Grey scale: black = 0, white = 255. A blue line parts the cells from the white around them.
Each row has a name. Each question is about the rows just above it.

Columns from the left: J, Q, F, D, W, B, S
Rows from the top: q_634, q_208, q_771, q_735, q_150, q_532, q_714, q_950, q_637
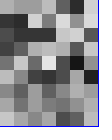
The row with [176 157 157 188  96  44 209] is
q_634
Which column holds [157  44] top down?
Q

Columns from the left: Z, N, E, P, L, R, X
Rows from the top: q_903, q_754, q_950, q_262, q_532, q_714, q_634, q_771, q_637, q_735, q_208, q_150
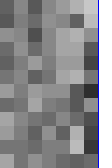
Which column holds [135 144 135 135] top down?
P
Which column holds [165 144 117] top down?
L

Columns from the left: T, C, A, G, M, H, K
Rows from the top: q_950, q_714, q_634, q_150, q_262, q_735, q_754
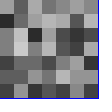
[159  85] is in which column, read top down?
H
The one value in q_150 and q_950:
[170]
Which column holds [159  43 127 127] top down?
T
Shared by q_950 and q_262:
[159]

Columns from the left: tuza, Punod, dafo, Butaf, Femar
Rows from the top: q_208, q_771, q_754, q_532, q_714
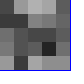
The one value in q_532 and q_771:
[120]
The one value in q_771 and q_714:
[59]
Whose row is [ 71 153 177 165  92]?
q_208
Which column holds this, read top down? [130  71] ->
dafo
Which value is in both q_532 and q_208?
[92]
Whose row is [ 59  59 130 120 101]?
q_771

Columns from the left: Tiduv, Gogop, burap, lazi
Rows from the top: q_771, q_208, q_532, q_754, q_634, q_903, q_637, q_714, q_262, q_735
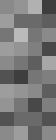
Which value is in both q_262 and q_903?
[82]
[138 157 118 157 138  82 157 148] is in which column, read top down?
Tiduv
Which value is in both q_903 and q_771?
[62]
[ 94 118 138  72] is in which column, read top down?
burap

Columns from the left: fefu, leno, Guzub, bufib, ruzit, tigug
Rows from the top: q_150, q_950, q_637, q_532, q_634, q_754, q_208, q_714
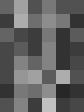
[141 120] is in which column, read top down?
bufib
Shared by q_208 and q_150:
[120]
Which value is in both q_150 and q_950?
[120]
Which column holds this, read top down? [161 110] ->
Guzub
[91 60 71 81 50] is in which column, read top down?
tigug
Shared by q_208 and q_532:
[50]

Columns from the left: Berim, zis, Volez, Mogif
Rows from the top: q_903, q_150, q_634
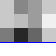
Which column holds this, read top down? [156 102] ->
Volez
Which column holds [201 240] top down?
Mogif
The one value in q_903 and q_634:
[201]

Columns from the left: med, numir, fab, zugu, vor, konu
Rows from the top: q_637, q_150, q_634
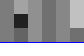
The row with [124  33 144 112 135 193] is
q_150
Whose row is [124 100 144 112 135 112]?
q_634
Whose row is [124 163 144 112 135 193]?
q_637

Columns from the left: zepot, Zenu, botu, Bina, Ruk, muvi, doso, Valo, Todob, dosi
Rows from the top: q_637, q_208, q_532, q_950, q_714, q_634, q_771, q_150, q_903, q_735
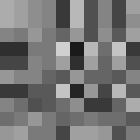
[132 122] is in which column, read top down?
Bina
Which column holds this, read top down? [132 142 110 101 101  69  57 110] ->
Valo
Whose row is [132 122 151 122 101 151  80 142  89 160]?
q_532
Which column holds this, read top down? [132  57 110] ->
Zenu
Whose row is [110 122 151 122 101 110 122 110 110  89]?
q_903
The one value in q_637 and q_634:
[132]
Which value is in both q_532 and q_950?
[122]

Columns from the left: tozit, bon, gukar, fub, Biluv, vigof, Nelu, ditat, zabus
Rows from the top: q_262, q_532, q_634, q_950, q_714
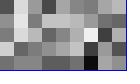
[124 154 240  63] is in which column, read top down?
Nelu
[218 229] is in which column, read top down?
bon
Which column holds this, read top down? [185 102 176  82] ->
zabus
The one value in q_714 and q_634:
[134]

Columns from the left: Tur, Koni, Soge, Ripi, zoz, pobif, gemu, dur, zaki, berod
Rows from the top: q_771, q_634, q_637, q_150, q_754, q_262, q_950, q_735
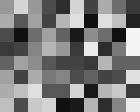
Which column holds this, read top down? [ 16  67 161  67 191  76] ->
Koni
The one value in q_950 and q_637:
[25]
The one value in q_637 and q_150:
[245]
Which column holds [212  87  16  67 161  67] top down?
Koni

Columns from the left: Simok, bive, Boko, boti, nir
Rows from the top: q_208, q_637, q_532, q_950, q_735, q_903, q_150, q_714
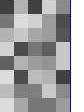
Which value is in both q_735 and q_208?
[178]
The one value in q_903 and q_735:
[178]
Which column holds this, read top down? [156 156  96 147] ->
boti
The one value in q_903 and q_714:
[219]
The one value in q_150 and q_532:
[200]

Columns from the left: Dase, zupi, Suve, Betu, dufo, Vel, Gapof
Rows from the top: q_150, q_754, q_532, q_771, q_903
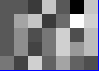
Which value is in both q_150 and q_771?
[88]
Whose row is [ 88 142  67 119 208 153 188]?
q_771
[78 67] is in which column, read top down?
Suve
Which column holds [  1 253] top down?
Vel
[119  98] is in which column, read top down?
Betu
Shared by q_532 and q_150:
[88]
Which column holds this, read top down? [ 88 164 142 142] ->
zupi

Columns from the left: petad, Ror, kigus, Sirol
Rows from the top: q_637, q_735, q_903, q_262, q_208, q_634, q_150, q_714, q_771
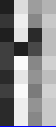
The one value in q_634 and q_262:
[189]
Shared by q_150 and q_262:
[63]
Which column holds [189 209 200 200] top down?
Sirol
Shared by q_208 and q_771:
[135]

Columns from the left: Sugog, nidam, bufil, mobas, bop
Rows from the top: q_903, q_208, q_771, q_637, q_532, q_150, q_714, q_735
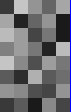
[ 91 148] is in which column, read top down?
Sugog
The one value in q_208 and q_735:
[26]
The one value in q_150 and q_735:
[91]
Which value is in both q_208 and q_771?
[26]
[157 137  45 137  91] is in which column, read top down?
nidam

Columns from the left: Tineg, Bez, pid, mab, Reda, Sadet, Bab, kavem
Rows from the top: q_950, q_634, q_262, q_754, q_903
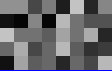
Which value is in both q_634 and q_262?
[114]
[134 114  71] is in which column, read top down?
pid
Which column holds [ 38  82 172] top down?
Bab
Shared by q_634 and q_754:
[184]
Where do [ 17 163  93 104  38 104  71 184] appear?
q_903

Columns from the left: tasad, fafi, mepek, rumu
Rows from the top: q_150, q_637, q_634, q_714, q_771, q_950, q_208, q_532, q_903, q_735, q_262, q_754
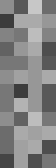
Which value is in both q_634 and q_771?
[119]
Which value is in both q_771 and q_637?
[151]
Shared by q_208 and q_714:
[151]
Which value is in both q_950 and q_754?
[161]
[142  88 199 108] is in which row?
q_150
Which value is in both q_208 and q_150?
[88]

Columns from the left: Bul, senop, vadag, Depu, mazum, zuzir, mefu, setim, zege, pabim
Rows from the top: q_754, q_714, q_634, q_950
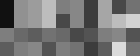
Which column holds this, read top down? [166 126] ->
setim
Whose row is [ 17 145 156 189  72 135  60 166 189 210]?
q_714
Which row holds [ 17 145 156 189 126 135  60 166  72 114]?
q_754
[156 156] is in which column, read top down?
vadag
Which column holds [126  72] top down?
mazum
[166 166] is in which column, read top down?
setim
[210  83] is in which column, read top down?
pabim

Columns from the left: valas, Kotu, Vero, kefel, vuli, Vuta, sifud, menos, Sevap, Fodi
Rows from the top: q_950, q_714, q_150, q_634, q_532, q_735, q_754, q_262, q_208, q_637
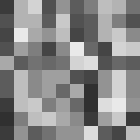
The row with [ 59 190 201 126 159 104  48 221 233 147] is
q_262
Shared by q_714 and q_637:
[92]
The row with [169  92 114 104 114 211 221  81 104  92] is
q_532

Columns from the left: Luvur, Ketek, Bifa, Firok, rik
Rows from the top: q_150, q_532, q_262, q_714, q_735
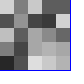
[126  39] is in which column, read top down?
Luvur
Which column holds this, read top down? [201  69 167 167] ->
Bifa

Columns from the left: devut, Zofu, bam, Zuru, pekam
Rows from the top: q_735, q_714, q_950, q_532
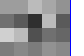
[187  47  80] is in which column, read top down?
bam
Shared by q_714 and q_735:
[187]
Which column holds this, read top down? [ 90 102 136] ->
pekam
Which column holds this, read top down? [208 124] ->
devut
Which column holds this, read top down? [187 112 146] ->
Zuru

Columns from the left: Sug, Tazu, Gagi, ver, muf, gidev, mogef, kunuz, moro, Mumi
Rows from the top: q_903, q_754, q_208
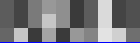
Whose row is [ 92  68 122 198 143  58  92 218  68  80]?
q_754
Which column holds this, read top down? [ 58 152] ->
gidev

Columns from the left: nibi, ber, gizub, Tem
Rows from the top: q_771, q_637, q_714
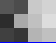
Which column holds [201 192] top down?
gizub
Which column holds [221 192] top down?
Tem
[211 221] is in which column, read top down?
Tem
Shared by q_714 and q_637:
[192]

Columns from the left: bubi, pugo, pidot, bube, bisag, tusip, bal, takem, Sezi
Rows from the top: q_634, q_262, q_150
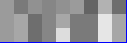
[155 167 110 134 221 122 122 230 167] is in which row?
q_150
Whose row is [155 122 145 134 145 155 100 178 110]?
q_634

